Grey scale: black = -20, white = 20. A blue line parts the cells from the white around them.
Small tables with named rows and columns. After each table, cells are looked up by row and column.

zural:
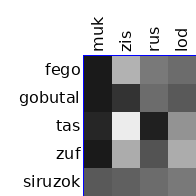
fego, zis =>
8
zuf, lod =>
7
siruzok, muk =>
-6
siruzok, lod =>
-1
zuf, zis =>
7
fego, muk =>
-16
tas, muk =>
-14
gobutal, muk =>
-16
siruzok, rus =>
-3
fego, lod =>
-3

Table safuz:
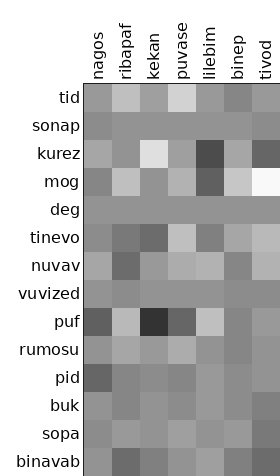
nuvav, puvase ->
7
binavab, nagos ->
3
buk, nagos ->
3
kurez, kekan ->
15
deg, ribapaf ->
3
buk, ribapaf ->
1
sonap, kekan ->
3
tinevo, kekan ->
-3
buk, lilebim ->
4
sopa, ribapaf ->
4
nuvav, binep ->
1
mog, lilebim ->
-5
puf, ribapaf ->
9
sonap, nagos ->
2
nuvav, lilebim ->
8

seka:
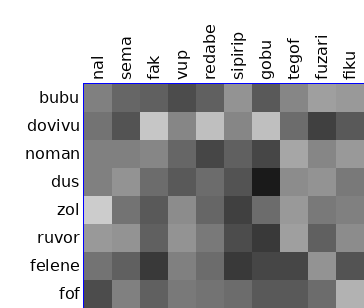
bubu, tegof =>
1
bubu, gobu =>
-6
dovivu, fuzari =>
-10
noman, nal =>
0
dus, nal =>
0
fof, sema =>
0
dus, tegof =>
2
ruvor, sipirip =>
-8
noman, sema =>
0
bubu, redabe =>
-5
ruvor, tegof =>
5
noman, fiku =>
4
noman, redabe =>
-9
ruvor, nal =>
4
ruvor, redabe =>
-1
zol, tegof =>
4
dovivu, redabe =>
10
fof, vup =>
-1
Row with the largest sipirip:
bubu

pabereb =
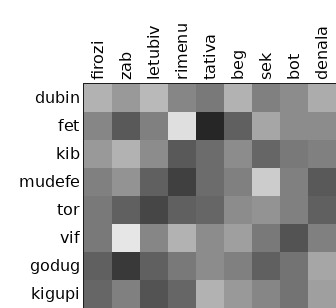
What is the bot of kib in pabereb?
-1
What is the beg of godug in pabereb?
0
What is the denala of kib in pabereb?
0
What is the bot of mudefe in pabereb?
0
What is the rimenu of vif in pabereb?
8
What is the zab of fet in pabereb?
-6
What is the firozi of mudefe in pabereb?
0
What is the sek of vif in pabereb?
-1
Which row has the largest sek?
mudefe

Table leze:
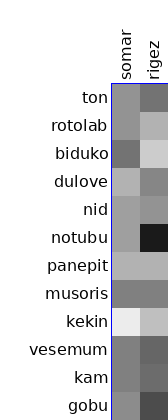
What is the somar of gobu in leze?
2
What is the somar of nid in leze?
5
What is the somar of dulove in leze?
8
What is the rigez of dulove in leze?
1
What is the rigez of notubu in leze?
-16
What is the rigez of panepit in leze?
8
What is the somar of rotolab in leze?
3
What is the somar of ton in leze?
3
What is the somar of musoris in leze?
0
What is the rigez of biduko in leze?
12
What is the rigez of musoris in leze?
0
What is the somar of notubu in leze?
5
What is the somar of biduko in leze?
-2
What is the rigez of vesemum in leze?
-4
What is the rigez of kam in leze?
-3
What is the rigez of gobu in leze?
-8
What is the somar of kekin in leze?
17
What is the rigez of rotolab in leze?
8
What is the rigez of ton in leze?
-2
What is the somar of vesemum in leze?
0
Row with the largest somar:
kekin

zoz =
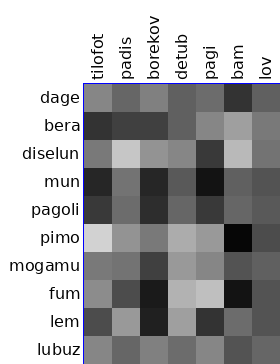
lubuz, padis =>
-4
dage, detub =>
-5
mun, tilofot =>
-14
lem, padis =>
4
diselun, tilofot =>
-1
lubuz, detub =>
-3
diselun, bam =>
9
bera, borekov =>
-10
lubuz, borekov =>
0
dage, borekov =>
0
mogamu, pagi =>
1
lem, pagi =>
-12
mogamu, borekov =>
-10
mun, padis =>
-2
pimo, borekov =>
-1
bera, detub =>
-5
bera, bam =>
5
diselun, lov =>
-2
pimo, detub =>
7
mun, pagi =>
-17

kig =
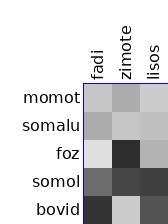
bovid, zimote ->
12
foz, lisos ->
8
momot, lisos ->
12
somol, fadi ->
-3
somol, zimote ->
-9
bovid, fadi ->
-12
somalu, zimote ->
11
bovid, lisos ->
-7
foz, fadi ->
15

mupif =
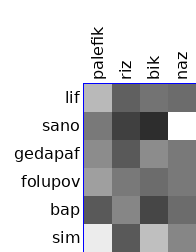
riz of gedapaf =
-6
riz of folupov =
-1
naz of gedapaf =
-1
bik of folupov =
-3
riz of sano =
-10
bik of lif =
-2
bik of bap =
-9
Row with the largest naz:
sano

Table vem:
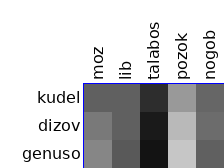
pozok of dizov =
9
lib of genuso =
-6
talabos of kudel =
-13
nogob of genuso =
-5
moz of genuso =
1
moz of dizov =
-1
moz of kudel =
-5
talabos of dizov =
-16
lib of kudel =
-5
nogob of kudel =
-4
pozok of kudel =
4
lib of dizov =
-5
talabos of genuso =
-17
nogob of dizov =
-3
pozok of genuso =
11

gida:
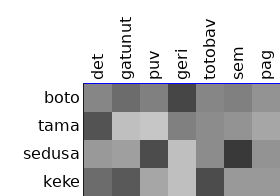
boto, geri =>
-9
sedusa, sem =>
-11
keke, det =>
-3
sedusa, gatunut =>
5
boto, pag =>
3
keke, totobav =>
-8
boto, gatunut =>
-3
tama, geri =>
0
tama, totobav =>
2
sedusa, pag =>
3
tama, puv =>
11
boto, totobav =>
1
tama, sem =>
3
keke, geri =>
10
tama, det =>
-7
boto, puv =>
0
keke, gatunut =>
-6
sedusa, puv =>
-8
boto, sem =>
0
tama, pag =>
6

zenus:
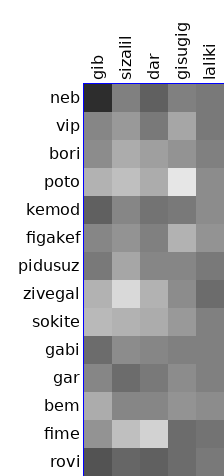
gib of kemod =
-5
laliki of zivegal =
-3
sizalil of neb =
0
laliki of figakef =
3
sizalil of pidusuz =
6
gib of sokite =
9
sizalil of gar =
-3
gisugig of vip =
6
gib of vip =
1
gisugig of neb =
0
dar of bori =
5
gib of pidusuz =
-1
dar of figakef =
0
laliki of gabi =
0
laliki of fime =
-2
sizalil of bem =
1
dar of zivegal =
8
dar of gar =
-1
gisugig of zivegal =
2

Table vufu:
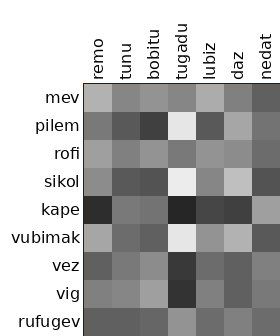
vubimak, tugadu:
16
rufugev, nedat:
-3
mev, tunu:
1
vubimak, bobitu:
-5
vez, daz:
-5
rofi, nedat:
-3
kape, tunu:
-1
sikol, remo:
2
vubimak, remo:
6
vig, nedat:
-1

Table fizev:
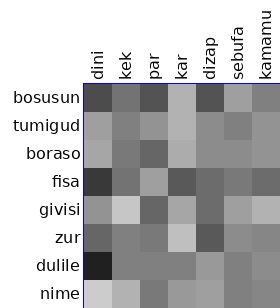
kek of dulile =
0
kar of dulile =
0
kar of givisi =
6
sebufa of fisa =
-1
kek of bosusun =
-2
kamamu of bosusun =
0
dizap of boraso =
2
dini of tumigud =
5
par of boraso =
-4

